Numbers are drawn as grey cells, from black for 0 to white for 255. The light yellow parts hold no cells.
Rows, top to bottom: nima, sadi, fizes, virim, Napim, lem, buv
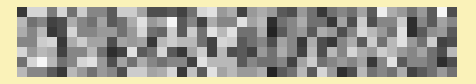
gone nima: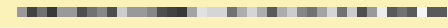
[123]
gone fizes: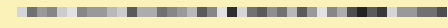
[102]
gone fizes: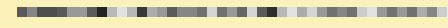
[143]
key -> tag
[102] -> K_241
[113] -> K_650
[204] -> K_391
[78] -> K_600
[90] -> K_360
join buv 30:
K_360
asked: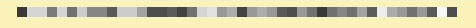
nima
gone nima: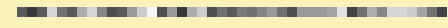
[237]
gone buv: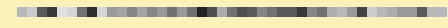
[193]

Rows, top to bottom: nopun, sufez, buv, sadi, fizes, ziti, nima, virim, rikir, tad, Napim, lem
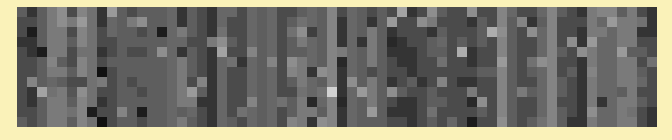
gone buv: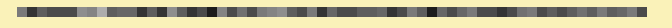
[63]
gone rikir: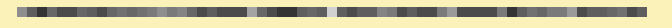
[85]

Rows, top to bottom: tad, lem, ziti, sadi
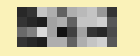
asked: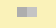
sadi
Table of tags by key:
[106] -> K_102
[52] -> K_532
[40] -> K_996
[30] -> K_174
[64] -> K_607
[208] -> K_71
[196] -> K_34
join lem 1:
K_532
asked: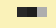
sadi
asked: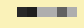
sadi
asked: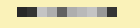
tad
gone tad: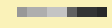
[185]

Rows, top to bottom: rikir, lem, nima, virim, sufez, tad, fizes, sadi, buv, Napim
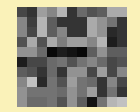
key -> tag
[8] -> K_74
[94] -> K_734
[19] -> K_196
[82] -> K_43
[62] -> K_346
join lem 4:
K_734
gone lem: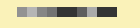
[62]
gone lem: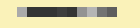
[134]
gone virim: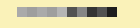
[125]
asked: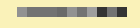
buv
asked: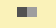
sadi
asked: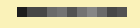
tad

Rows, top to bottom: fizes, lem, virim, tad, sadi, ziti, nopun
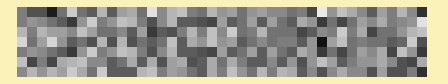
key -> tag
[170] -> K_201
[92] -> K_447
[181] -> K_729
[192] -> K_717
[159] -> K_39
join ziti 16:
K_39
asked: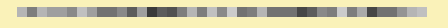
virim
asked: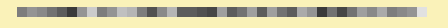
lem
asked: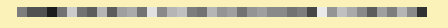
fizes
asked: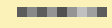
ziti
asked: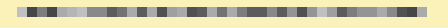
ziti
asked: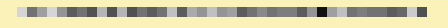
tad

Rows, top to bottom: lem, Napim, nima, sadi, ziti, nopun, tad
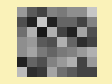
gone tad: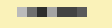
[57]
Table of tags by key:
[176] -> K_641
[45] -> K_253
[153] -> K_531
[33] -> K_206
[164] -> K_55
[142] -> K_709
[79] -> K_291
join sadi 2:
K_531
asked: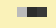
tad

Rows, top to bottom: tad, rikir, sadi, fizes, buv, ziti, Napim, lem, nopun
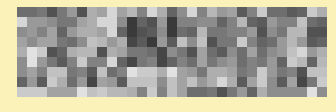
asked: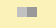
lem
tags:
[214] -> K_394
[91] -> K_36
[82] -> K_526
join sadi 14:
K_36
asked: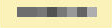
nopun
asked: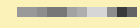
rikir
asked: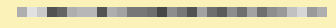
buv

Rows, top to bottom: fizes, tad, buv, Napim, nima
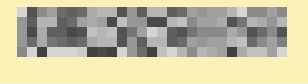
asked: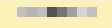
buv
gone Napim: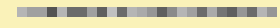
[128]
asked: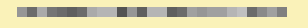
Napim
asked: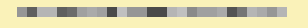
tad
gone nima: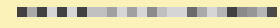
[204]
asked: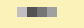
buv
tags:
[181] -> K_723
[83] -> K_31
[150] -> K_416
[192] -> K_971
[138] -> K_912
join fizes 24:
K_912

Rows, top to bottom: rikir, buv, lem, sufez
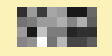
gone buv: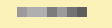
[133]
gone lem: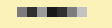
[37]
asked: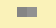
sufez
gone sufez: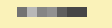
[255]
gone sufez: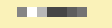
[145]
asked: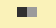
rikir

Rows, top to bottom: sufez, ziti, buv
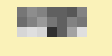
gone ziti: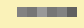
[108]
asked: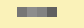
sufez
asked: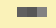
sufez
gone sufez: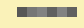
[141]

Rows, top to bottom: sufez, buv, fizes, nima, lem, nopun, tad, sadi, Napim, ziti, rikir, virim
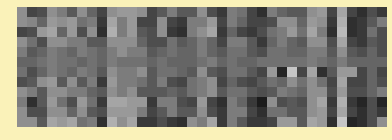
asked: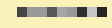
virim
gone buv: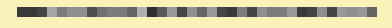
[134]
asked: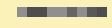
rikir
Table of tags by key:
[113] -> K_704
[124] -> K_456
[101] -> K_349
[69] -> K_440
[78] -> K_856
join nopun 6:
K_704
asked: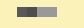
rikir
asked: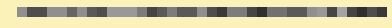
rikir

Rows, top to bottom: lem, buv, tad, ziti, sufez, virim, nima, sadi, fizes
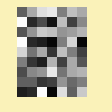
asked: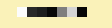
ziti
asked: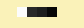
ziti
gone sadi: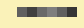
[148]
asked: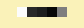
ziti
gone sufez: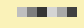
[116]
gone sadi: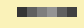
[105]
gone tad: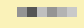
[158]

